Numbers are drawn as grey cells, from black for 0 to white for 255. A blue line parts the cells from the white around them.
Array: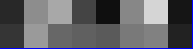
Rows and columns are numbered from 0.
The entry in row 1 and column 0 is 53
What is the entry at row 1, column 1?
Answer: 154
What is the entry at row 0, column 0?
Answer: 40
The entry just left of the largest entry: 135
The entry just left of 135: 15

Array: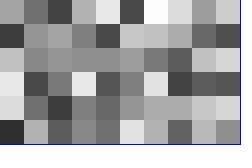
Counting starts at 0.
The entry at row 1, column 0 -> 60
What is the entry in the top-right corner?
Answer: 205
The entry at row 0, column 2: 66
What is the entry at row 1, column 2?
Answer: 164
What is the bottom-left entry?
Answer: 47
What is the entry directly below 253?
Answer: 192
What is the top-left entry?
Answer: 164
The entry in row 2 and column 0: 192
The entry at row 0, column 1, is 112
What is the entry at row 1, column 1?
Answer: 149
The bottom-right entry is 143
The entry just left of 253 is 72
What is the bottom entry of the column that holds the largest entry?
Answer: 178
